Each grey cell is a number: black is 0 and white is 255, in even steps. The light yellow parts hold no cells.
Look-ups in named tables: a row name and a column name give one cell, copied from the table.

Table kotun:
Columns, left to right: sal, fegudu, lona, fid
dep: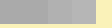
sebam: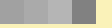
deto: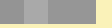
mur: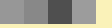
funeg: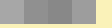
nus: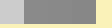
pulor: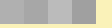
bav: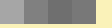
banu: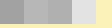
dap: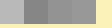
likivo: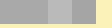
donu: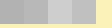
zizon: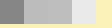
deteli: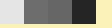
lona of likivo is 186
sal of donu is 178
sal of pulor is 176
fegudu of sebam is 170
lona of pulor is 187
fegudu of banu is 183
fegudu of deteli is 109
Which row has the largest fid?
zizon

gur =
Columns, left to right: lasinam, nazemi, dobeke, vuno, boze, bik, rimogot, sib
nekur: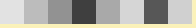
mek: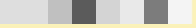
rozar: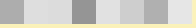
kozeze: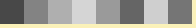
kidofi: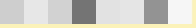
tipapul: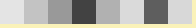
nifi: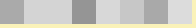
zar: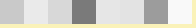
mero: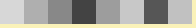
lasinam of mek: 222
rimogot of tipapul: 94
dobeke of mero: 136
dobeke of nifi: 212
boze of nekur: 169
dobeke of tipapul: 153
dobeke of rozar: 220
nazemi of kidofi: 231
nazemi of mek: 222
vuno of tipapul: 66

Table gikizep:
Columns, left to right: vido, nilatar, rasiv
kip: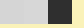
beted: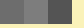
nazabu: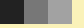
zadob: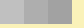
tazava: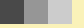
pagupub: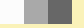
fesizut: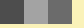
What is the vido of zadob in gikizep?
192
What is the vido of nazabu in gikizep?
34
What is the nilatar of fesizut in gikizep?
163
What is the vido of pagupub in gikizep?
252
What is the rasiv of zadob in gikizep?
162
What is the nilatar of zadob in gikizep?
174
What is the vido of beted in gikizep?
109
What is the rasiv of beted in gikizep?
84
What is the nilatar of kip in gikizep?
215
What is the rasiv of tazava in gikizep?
204
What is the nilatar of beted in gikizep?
125
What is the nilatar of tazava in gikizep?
150
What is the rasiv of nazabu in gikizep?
162
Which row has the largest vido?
pagupub

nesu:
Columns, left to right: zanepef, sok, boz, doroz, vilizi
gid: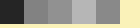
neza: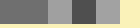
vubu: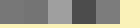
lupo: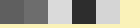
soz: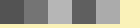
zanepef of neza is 111
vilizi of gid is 137
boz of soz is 182
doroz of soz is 95
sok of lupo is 109
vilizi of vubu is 124
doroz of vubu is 76
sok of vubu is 116
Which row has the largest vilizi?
lupo

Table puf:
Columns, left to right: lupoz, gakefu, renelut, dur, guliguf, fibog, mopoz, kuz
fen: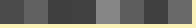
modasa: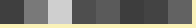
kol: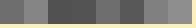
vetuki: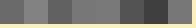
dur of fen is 65
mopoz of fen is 64
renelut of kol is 80
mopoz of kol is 128
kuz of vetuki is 120
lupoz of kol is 110
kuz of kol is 142
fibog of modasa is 61
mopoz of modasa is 67
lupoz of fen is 75
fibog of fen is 93
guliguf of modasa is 90
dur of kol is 84
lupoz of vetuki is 105

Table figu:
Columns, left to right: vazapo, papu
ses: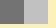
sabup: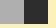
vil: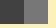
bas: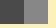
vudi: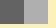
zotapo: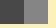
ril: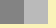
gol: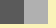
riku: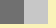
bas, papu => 134
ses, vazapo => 115
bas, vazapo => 73
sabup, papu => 46
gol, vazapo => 90
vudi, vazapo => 98
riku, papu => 199
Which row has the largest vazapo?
sabup

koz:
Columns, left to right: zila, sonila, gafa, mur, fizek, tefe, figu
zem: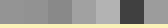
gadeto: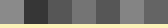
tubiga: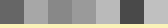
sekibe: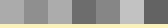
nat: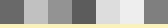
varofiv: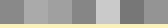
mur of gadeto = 116
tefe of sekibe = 194
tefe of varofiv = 119
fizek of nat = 221
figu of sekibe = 99
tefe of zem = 64
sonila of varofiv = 170
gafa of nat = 147
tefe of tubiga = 73
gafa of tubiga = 136
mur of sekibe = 109
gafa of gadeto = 86
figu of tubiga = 192
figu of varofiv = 148
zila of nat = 105
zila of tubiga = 102
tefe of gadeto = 132
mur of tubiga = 154

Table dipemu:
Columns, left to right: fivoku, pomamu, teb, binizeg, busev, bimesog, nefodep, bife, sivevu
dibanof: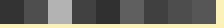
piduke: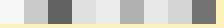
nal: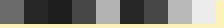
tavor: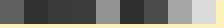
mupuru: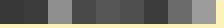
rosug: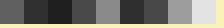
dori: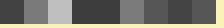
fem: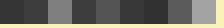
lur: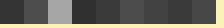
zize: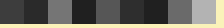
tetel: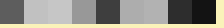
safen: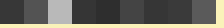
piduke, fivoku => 246
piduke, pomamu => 202
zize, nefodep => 32
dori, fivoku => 65
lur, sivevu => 71
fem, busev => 84
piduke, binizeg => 224
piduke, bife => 212
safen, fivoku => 55
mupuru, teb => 143
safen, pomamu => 83
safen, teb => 185
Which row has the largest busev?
piduke

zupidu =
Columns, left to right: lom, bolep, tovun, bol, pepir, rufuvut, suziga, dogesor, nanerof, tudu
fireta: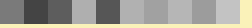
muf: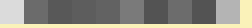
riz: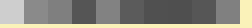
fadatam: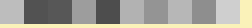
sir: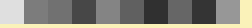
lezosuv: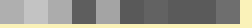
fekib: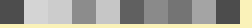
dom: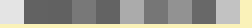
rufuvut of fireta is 177
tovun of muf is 88
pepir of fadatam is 77
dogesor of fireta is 182
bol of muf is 93
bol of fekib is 140
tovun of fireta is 93
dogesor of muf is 108
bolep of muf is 107
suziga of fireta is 161

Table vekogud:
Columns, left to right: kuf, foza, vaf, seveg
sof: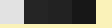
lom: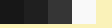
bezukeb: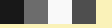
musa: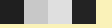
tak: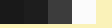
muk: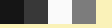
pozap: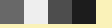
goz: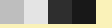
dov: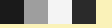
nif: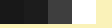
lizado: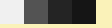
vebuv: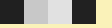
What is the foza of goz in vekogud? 228
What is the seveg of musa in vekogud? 35
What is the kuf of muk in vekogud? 21
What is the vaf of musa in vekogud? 223
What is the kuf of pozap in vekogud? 104
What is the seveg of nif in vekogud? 255
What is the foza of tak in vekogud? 29
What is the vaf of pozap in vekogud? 77
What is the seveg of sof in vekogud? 23
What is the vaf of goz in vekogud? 46
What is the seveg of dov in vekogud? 42
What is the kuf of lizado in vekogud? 240
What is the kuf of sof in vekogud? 226
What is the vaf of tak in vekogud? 60
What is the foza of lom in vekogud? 31
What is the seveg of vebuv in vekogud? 33
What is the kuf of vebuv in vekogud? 32
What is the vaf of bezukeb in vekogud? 249
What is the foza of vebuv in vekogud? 200
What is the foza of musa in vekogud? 200
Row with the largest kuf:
lizado

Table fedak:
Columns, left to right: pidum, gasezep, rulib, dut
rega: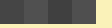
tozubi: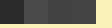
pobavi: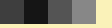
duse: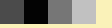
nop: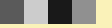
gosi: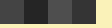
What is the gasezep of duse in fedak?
3
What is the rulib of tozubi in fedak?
66
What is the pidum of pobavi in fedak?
62
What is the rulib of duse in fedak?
118
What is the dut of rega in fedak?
79
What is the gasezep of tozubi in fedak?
74
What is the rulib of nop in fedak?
25
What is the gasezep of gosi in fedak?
37
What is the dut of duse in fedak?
193
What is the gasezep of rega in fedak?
80
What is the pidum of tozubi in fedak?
43
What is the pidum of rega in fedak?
69
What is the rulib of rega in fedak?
64

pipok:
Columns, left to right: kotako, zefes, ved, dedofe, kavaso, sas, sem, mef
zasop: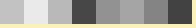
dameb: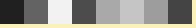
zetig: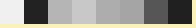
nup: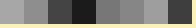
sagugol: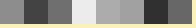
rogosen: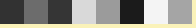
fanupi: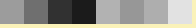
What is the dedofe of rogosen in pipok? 217
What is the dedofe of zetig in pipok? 200
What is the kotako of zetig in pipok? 240
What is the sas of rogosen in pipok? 27
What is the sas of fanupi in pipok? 151
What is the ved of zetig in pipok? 181
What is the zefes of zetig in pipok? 34
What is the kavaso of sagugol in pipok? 172
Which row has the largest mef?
fanupi

